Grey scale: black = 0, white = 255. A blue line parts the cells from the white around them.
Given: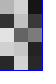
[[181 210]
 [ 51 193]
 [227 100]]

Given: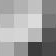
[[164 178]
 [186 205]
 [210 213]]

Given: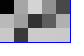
[[  3 166]
 [185 158]
 [200  57]]

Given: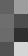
[[ 98 157]
 [110  77]
 [107  47]]

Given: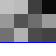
[[193 187]
 [152  83]
 [113 177]]

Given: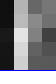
[[ 15 180]
 [ 16 186]
 [ 25 227]]
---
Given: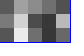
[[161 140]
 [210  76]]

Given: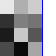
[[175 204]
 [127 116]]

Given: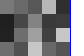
[[105  87]
 [ 71 131]]

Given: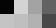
[[212 163]
 [191 178]]

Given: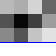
[[173 212]
 [  6  63]]

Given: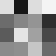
[[ 23 221]
 [133 148]]

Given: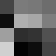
[[123 120]
 [175 167]]

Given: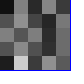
[[129  41]
 [144  68]]

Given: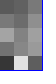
[[ 97 121]
 [108 143]]
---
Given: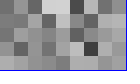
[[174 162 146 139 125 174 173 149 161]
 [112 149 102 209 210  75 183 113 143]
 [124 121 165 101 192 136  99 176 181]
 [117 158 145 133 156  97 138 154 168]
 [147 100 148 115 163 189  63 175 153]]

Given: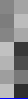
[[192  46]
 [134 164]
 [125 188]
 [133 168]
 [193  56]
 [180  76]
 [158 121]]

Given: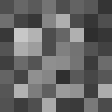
[[ 82  61  79 170  61  58 121  75]
 [ 79 103  90 116  78  99  88  52]
 [112  68  55 134 175  75  54  79]
 [ 56 199 179  77 102 176  46  54]
 [ 84 173 157  77 128 115  83  66]
 [ 63 107  84 143 140 116  59 108]
 [100  69 144 134  47  89  71  87]
 [ 86 178 125  95 155 146  62 173]]

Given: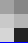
[[214  36]
 [162 134]
 [201 181]]

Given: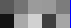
[[ 20 169 209  63 165]
 [ 89 116 155 153 124]]

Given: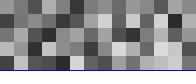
[[ 66 193  85  77  44 212  98  79 159 114 176 189 205 117]
 [150 121  81 174 128  55 124 141 106 152 136  88 164 137]
 [ 67 118 138 111  57  86 161 209  98 202  99 210  43 177]
 [118 168  83  48 138 162 105 163  79  52 125 180  94 150]
 [186 150  49 193 141 125  61 136 215 175 104 219 199  81]]

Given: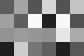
[[ 30 204 118  96  31  87]
 [ 93 164  84 214  82 195]
 [160  94 250  33 247  81]
 [147 155 150 145 230 170]]

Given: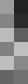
[[101 113]
 [157  34]
 [132  43]
 [188  96]
 [128 191]
 [190 136]]
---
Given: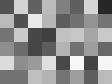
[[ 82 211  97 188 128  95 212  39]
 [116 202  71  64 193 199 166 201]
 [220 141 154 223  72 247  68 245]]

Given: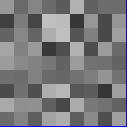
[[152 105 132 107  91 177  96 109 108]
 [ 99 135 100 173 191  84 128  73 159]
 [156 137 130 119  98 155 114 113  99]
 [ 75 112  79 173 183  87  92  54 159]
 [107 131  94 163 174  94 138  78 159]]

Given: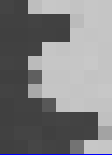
[[ 68  65 190 199 198 195 198 197]
 [ 64  64  65  65  64 197 196 197]
 [ 67  66 187 198 198 198 200 196]
 [ 67  66 169 197 197 196 197 199]
 [ 64  65  65  67  68  67  66 192]
 [ 64  65  70  67  66 115 199 198]]

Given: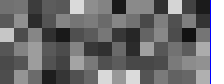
[[113 116  60  92  88 218 142 131  25 138 137  49 213  66  27]
 [198  76 134  48  25  79  91 119  55  38 100 136  76  18 117]
 [ 74  85 157  82  66 164 121  80  92  72  71  75 122 140 145]]

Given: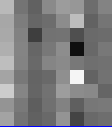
[[185 116  97 138 156 151 109 131]
 [169 130  62 114 115  79 106 108]
 [190 131 105 133 138 120 111 113]
 [204 133 101 114 157 140 137 101]
 [163 115  97 105 148  68 105 110]]

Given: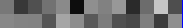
[[120  56  80 114 138  13 143 129 152  42 108 198  78]]

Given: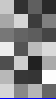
[[201  49  95  41]
 [119 100  93  69]
 [ 78 206  33 170]
 [214 136 182 101]]

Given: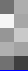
[[113 173]
 [150 201]
 [113  63]]
